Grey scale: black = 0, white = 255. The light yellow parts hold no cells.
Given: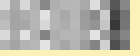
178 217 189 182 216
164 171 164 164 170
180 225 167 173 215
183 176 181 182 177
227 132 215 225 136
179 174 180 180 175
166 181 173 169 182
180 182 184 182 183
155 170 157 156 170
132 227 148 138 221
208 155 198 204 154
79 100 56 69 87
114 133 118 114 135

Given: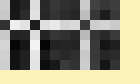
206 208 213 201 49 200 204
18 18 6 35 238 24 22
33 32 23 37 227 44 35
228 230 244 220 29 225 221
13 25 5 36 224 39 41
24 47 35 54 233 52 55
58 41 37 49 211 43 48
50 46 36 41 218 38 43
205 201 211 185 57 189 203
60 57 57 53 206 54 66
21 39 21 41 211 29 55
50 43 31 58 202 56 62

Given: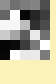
7 5 203 247 101 144
255 11 166 246 254 111
233 60 94 190 7 124
234 120 233 48 37 132
123 254 112 75 61 77

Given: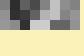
151 146 127
139 48 46
49 59 96
204 98 74
204 179 131
101 193 193
100 132 142
146 149 130

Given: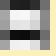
164 84 160 166 91
240 13 227 245 32
242 12 229 247 30
223 30 212 227 45
138 109 136 138 111

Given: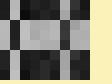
25 35 35 181 184 185 30 28
191 185 183 37 32 32 187 183
17 25 28 186 192 190 12 21
34 31 33 183 169 171 26 35
42 42 26 174 178 174 36 30
26 33 45 174 183 182 30 40
169 164 163 43 57 54 166 176
42 33 52 174 175 161 38 51
29 33 31 178 174 178 29 23

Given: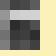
125 113 130 150 101
71 57 44 205 66
81 62 58 209 72
64 46 79 210 92

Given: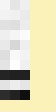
45 227 36 228 222 233 239 225 242 245
34 237 33 253 248 215 245 223 240 229
15 229 33 240 243 239 251 236 234 239
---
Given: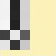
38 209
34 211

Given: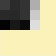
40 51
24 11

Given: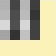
77 187
79 214

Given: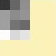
140 148
116 106

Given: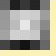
195 208
187 231

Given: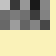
123 112
156 100

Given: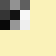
18 248
151 238

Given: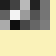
243 155
14 71
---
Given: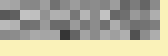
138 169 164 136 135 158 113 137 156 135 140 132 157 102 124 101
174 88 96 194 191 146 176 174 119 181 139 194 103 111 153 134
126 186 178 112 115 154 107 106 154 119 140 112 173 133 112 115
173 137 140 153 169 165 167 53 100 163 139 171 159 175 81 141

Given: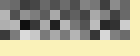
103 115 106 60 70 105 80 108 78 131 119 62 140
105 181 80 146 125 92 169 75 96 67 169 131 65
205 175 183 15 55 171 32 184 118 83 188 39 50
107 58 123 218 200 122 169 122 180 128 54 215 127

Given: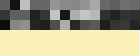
105 95 19 191 101 102 148 137 135 148 168 104 94 112
48 54 95 95 33 54 196 23 174 196 183 48 35 50
37 12 134 143 36 32 78 172 40 80 89 30 52 56

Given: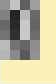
158 146 195 96
105 129 37 185
101 103 41 201
109 115 48 201
142 188 115 102
145 180 137 90

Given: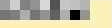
181 159 206 129 146 216 82 198 193
147 117 126 173 117 146 97 174 1

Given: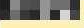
47 30 137 81 77 148 112 112
68 43 108 56 41 149 40 212
